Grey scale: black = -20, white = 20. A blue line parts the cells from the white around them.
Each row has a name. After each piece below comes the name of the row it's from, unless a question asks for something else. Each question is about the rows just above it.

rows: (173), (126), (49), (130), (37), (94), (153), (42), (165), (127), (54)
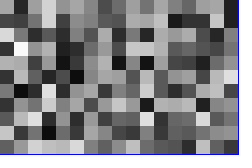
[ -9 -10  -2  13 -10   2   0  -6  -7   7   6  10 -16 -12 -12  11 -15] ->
(126)
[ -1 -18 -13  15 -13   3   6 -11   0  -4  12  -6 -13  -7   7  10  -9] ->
(153)
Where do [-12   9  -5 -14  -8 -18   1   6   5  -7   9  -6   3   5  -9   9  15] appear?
(94)
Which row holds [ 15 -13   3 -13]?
(165)
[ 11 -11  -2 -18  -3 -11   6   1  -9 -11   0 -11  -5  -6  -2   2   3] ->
(127)
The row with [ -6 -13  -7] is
(153)

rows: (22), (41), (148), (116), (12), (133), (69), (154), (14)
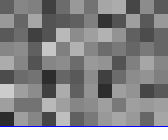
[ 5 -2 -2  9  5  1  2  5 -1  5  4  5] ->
(154)
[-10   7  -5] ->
(69)
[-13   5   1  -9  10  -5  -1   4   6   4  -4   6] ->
(14)
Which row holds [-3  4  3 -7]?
(12)
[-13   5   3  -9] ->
(69)
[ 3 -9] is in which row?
(69)
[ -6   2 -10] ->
(133)

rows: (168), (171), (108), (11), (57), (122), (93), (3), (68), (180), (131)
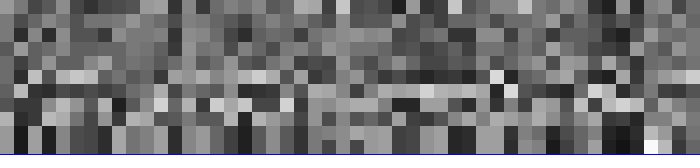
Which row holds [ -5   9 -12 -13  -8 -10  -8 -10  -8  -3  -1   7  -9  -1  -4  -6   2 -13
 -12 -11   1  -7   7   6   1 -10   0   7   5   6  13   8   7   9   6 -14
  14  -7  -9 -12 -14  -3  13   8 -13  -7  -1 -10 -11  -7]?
(93)
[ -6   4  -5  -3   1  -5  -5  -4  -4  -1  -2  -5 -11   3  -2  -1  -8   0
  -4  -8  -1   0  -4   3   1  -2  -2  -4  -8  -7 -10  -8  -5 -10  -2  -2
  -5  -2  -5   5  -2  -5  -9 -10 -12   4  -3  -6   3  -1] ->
(11)

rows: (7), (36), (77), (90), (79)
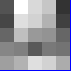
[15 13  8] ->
(36)
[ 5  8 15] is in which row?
(79)
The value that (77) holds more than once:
[-4]
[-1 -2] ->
(90)

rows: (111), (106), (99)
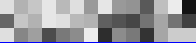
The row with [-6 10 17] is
(111)
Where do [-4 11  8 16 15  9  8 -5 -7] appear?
(106)
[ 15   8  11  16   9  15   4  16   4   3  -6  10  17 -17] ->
(111)
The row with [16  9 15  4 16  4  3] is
(111)
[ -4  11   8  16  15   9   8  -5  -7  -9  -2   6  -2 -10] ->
(106)
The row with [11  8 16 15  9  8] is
(106)

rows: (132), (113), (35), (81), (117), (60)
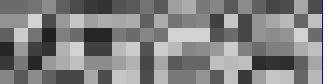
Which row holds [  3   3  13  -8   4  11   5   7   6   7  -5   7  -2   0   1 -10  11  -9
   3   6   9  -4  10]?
(113)
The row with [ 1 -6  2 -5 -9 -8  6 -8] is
(132)
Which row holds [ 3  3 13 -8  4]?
(113)
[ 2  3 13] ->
(35)
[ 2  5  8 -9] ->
(117)
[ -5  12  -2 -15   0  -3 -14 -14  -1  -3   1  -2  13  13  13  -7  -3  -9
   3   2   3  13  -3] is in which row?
(35)

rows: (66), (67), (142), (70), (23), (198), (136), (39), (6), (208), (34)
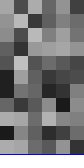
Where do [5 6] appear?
(70)
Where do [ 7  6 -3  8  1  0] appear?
(6)
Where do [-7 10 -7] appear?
(23)

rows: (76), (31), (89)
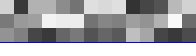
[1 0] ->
(31)
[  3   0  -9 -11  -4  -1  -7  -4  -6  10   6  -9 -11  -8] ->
(89)

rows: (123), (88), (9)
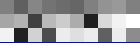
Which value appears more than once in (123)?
[0]
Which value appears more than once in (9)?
[17]

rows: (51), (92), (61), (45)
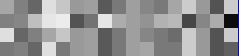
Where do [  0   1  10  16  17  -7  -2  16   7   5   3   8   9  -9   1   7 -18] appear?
(92)
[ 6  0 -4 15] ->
(51)
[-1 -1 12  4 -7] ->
(45)
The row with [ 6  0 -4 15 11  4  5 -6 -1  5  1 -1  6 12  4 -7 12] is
(51)

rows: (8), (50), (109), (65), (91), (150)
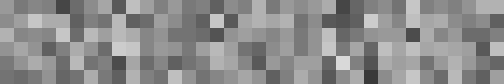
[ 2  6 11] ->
(150)
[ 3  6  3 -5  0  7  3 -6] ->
(150)

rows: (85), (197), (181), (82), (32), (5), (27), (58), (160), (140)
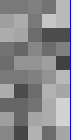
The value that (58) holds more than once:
[-4]
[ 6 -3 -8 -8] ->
(181)
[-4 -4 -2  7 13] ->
(58)
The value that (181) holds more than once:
[-8]

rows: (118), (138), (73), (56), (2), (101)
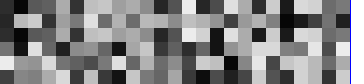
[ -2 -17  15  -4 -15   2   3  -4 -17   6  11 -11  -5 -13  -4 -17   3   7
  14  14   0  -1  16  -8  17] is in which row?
(56)
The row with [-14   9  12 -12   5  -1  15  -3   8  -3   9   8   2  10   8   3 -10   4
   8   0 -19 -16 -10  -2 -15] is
(138)
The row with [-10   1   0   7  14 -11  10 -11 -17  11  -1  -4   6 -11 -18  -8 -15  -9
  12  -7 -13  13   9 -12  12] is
(101)

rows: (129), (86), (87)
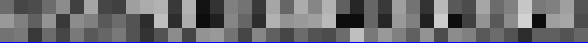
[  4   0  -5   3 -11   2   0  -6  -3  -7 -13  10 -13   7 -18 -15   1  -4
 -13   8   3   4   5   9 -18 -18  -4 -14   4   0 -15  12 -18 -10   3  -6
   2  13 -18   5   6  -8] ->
(86)
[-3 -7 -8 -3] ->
(87)
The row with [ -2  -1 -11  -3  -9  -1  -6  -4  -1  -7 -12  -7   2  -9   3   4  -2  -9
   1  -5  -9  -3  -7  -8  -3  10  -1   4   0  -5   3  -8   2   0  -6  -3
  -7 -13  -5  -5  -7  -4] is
(87)
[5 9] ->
(86)
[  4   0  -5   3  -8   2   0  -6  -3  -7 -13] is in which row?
(87)

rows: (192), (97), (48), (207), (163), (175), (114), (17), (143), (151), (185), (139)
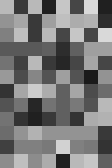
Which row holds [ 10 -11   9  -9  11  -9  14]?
(48)
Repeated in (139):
[2]
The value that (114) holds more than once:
[6]
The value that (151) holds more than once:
[3]
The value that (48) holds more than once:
[-9]
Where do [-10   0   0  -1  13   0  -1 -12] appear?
(185)
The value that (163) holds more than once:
[-9]

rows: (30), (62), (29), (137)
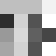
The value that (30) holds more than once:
[10]
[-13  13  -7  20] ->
(62)

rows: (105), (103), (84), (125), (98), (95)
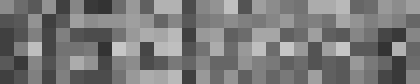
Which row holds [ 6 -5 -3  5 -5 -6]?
(84)
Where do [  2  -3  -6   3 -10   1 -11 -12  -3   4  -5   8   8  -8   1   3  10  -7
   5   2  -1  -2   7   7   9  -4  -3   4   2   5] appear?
(105)
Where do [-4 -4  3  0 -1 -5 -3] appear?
(98)
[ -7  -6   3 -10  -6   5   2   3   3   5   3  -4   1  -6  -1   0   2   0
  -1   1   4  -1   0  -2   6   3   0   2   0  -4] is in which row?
(103)

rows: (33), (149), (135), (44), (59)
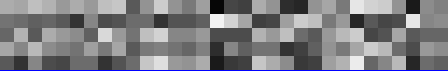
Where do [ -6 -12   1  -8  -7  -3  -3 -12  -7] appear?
(149)
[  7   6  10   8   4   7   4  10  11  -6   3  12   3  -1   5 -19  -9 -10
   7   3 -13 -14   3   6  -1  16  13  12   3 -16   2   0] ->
(33)
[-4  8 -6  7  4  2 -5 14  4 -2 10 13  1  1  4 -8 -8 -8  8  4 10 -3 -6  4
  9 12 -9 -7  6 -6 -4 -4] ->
(135)

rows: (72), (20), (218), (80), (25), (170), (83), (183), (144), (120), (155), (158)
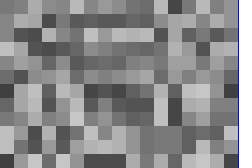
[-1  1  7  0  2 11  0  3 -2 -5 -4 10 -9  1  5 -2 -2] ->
(144)
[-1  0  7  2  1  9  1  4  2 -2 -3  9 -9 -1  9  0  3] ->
(72)
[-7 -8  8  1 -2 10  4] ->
(218)
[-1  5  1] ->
(25)

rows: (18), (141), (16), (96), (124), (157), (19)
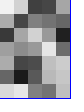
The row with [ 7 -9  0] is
(141)
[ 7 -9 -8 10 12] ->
(124)

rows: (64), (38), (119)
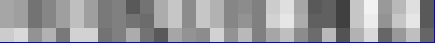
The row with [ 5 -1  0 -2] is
(38)
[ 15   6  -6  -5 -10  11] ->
(64)
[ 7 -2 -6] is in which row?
(119)
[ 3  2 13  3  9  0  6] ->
(119)
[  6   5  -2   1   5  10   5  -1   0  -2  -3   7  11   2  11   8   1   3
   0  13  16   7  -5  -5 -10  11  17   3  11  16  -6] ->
(38)

